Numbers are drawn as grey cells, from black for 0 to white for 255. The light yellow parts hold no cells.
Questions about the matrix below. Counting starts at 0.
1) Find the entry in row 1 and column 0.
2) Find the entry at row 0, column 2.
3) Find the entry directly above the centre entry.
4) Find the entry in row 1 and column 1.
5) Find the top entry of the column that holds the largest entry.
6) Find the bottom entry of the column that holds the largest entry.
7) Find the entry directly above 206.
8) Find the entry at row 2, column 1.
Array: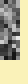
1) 119
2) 134
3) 147
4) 160
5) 175
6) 134
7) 119
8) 134

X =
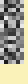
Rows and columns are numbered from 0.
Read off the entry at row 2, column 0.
206
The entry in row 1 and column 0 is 162
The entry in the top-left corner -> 218
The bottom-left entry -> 232
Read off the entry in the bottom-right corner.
218
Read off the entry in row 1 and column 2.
39
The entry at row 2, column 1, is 26
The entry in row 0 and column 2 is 119
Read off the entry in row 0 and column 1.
39
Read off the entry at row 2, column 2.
175

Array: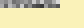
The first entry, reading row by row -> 156
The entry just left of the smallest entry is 71
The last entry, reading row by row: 85
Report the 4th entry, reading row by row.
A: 113
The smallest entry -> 57
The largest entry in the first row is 215
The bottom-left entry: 171

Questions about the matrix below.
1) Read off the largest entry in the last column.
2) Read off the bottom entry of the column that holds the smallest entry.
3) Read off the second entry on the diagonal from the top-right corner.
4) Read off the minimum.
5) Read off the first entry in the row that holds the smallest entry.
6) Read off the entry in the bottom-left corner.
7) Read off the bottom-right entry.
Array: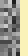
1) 189
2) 174
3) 72
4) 29
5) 160
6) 129
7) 42
